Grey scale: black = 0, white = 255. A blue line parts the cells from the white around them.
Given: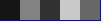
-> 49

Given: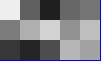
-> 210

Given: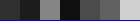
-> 16

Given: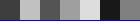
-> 159

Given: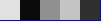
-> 144

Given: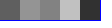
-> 130
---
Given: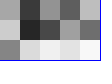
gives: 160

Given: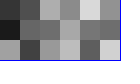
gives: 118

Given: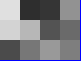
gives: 83

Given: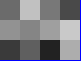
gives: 159

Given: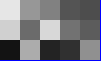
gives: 114

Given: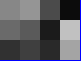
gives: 27
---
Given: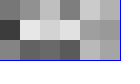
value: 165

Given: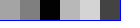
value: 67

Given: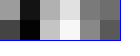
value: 89

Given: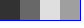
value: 159

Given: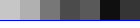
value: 53

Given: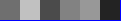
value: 35

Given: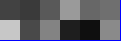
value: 138

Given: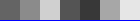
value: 230
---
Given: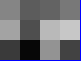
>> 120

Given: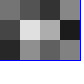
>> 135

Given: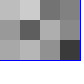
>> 129

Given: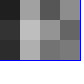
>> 141

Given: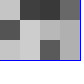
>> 104

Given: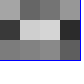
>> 151
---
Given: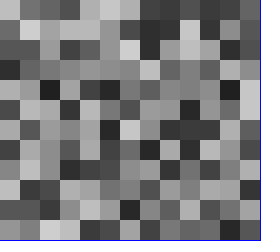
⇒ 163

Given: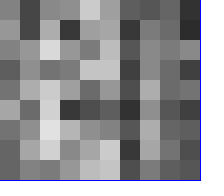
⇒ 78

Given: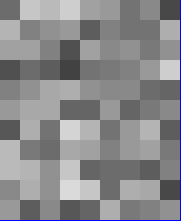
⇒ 72

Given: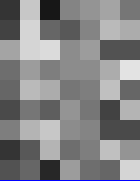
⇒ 148

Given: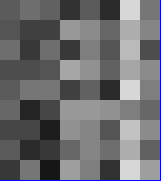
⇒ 97

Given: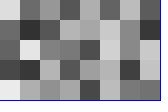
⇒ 195

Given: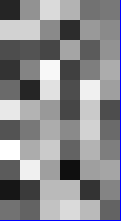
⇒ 132
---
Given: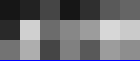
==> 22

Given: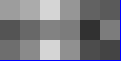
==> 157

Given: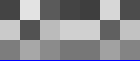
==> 68

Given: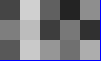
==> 69

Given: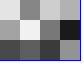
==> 228

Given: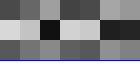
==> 74

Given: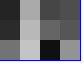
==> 36
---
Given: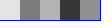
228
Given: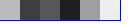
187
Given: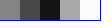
132
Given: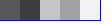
88
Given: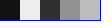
17
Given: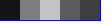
20
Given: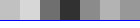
193
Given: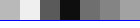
185
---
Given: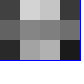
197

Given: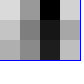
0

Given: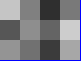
47

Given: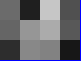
198

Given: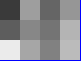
101

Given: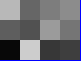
125

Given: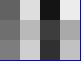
20
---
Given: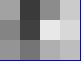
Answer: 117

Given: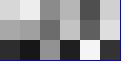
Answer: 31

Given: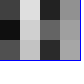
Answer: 195

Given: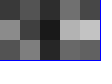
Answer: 38

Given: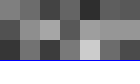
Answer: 204

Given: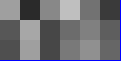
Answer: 121

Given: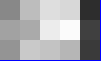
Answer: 195

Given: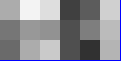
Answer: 79

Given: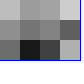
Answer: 24

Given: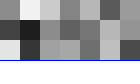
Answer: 111
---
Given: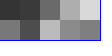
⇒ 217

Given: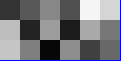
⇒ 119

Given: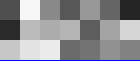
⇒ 213

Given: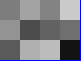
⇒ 111

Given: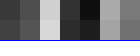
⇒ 121

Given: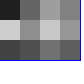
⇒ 150

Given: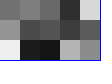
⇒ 91
